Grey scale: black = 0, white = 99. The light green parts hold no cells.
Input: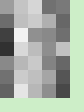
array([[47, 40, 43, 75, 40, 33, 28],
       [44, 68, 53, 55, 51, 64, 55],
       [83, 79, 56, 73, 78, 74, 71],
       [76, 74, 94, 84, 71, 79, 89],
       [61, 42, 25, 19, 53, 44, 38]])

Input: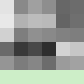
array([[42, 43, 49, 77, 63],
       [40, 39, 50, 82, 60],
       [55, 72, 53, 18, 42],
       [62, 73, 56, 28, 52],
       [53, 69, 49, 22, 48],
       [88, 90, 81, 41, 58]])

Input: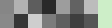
array([[73, 33],
       [38, 24],
       [61, 37],
       [16, 48],
       [36, 80],
       [69, 21],
       [52, 53]])

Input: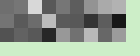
array([[69,  9, 60],
       [66, 36, 40],
       [57, 20, 72],
       [36, 34, 44],
       [46, 35, 59],
       [34, 73, 15],
       [84, 42, 34],
       [46, 35, 38],
       [43, 45, 32]])

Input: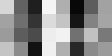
array([[63, 64, 47, 60],
       [36, 51, 75, 54],
       [ 3,  8, 44, 15],
       [68, 76, 94, 68],
       [95, 85, 92, 93],
       [12, 20, 29,  7],
       [38, 43, 36, 54],
       [83, 63, 60, 76]])

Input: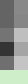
array([[53, 52, 74, 64, 76],
       [39, 39, 45, 20, 43]])

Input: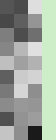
array([[86, 58, 43, 87, 69, 82, 55, 58, 61, 10],
       [29, 37, 30, 71, 62, 79, 83, 59, 57, 55],
       [33, 28, 49, 52, 74, 37, 47, 54, 31, 76]])

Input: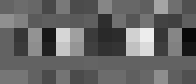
array([[31, 37,  3,  8, 38, 31],
       [43, 25, 52, 50, 38, 37],
       [64, 26, 21, 24, 38, 55],
       [37, 45, 92, 85, 38, 40],
       [40, 33, 81, 75, 38, 37],
       [40, 44, 17, 20, 38, 42],
       [52, 18, 16, 19, 38, 42],
       [30, 37, 23, 25, 39, 32],
       [29, 35, 62, 58, 38, 29],
       [47, 36, 83, 77, 38, 45],
       [28, 37,  9, 13, 38, 29],
       [40, 35, 57, 55, 38, 38],
       [42, 50, 21, 23, 38, 46],
       [39, 56, 38, 38, 38, 46]])
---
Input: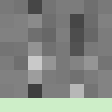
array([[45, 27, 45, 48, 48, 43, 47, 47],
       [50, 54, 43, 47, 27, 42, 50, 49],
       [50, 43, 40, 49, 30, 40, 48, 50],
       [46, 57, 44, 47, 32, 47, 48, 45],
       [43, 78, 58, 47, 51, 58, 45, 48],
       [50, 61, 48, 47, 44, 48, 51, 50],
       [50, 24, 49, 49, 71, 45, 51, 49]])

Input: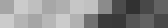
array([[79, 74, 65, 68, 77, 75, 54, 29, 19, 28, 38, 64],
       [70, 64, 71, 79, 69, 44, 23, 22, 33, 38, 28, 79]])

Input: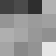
array([[29, 18, 69, 25],
       [63, 60, 62, 58],
       [65, 59, 56, 68],
       [53, 57, 89, 64]])

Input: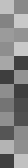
array([[53, 75],
       [78, 51],
       [57, 60],
       [78, 55],
       [25, 65],
       [57, 24],
       [24, 55],
       [29, 45],
       [31, 56],
       [54, 33],
       [55, 70],
       [75, 25]])

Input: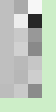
array([[66, 96, 74],
       [92, 15, 74],
       [78, 59, 74],
       [81, 53, 74],
       [72, 77, 74],
       [71, 80, 74],
       [78, 54, 73]])

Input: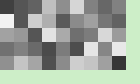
array([[33, 38, 74, 55, 83, 50, 40, 50, 25],
       [33, 80, 68, 35, 54, 62, 46, 38, 94],
       [59, 33, 88, 66, 43, 48, 84, 60, 63],
       [50, 41, 29, 48, 30, 89, 52, 90, 44],
       [76, 64, 31, 54, 80, 76, 62, 21, 56]])
